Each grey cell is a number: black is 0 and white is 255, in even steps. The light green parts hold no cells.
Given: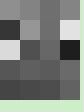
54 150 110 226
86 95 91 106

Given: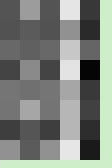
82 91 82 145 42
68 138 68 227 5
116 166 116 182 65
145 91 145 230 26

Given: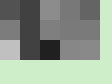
124 65 127 122 122

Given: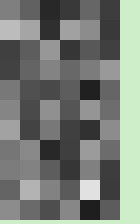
188 165 47 161 140 57
66 100 131 104 124 153
133 74 144 85 149 109
118 137 40 63 155 108
100 179 130 90 225 59

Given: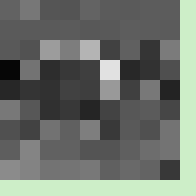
90 90 90 91 88 89 93 92 91
6 115 45 56 63 225 40 50 79
120 87 48 56 37 67 87 91 70
94 132 97 97 84 84 95 109 115

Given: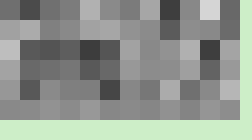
161 171 128 137 162 166 146 139 91 141 137 107
163 105 111 118 89 104 152 140 141 159 99 153
137 138 146 139 152 135 138 134 145 132 149 141

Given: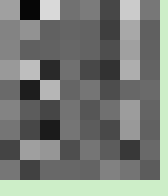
131 146 97 101 99 62 168 96
153 190 41 112 72 50 174 99
131 92 70 115 86 112 156 100
68 159 150 78 117 92 56 105

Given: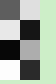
232 21
253 42

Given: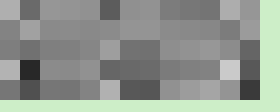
131 161 138 139 137 139 148 148 139 137 135 124 155
179 40 139 138 145 102 105 107 123 128 130 202 88
